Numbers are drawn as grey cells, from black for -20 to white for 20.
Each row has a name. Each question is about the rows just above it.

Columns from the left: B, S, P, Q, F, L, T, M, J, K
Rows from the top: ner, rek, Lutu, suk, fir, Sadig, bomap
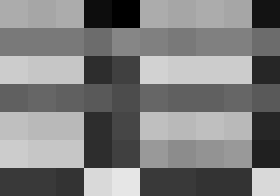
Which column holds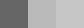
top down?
S
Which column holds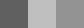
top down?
M

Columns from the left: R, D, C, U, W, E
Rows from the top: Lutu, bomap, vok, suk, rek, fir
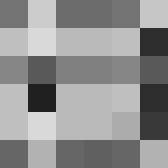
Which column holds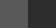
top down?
E
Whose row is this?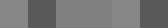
vok
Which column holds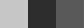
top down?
E

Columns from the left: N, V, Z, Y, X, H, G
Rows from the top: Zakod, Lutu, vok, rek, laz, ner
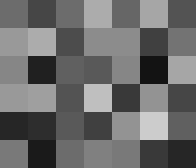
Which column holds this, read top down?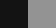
H
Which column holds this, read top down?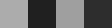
V

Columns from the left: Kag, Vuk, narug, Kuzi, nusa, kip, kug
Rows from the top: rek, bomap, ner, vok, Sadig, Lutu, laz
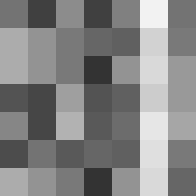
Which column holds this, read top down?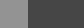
Vuk
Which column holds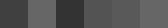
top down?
Kuzi
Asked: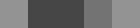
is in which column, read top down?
Vuk

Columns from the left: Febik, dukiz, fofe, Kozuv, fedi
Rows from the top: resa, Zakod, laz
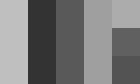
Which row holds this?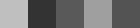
laz
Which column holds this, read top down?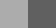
fedi

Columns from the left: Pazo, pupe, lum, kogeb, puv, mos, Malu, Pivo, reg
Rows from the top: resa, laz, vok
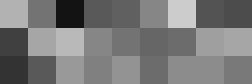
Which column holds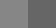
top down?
mos
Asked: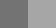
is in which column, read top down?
pupe
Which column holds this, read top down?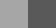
pupe
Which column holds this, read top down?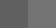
puv

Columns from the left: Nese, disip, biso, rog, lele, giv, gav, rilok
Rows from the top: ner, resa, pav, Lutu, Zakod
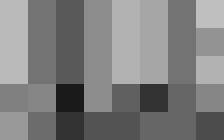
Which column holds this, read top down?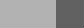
lele
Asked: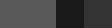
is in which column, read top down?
biso
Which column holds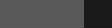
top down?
biso
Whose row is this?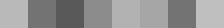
ner
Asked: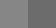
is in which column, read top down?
disip
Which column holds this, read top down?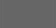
gav
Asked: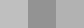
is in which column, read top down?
rilok

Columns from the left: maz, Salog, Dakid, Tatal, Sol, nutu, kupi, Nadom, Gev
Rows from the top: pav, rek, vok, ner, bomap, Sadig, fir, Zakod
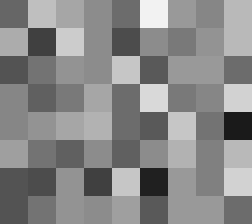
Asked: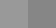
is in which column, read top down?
Nadom
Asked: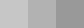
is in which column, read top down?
kupi

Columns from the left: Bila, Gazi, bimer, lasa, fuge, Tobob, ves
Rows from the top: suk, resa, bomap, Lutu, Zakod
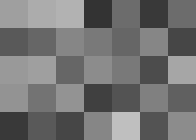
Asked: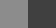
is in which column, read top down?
lasa
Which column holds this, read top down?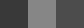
Tobob
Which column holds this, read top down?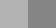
bimer
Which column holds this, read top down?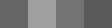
Gazi
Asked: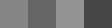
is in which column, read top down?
bimer
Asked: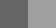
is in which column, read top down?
Gazi

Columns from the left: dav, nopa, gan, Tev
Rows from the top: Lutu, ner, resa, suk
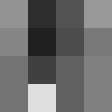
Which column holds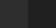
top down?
nopa
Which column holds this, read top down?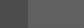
gan
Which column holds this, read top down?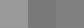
Tev
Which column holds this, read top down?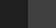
nopa

